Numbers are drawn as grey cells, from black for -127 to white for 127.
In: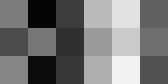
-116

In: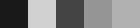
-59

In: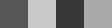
-40

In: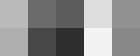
-56

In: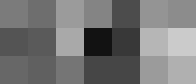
-71

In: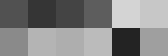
-74
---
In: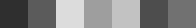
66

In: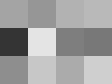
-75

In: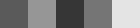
100

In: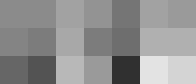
-10

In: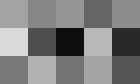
13

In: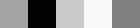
0

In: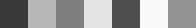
-49
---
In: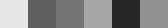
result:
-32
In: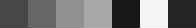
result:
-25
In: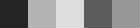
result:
52
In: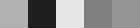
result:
-96
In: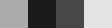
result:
-101
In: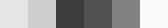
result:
79
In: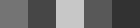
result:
-57
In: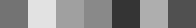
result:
98
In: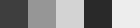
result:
22
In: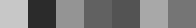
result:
-84
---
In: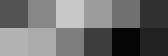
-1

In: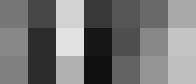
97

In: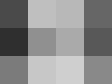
42

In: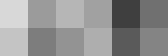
19

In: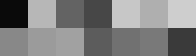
33

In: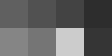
76

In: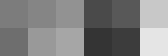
38

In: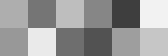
-17

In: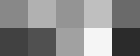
33

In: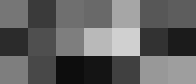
-1
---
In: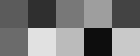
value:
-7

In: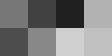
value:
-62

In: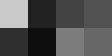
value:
-94

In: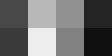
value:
56

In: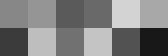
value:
-22

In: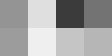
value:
95

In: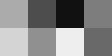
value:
-50

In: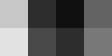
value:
-82

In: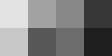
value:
34
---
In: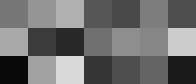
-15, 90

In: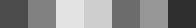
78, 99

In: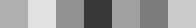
-71, 97

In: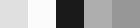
-102, 123

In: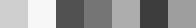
-10, 119

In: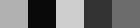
77, 77
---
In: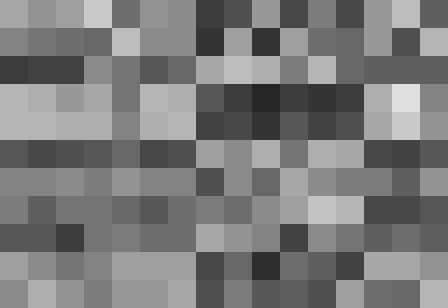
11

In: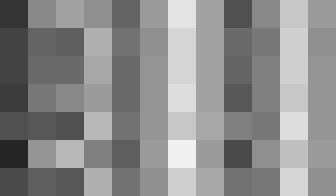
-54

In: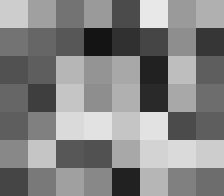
-58

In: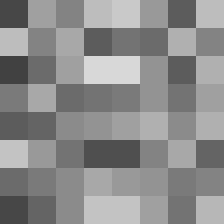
-56

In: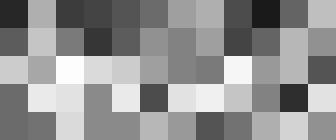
-20

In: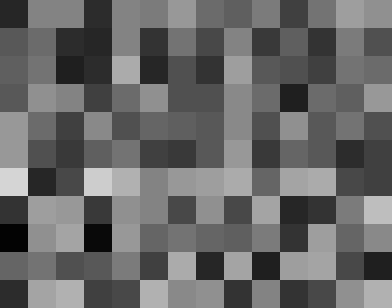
-83

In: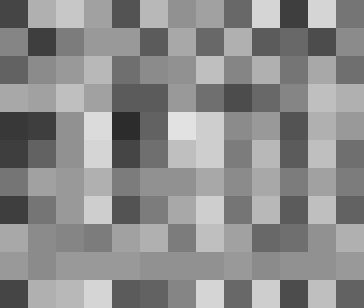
-58
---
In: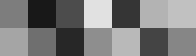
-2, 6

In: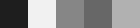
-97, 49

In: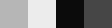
54, -57

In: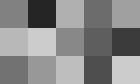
1, 76

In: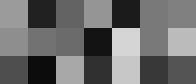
27, -43

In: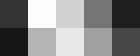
-76, -56

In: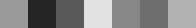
26, 48

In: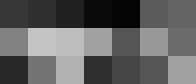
-72, 33
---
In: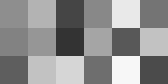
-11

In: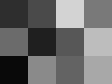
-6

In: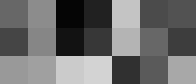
-45

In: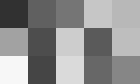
56

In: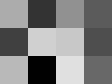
-36

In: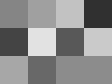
-79

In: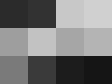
80

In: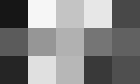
-55

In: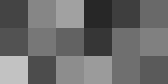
-22
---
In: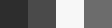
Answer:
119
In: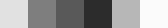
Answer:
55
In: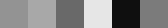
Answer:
-112
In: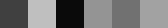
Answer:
-14
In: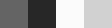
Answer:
123
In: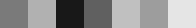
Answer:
29
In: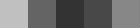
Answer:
-55
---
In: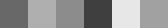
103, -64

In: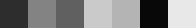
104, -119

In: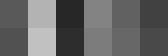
65, -88

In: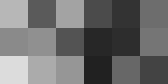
92, -94

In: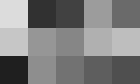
92, -96

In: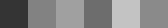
67, -75
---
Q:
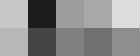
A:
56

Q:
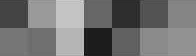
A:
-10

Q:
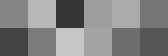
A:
-60

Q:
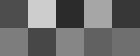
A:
-2

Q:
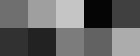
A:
-78

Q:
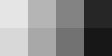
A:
88
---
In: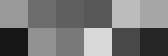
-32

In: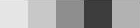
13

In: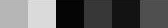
-122

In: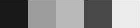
57

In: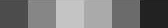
68

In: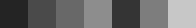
-23

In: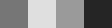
26

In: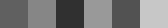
-79
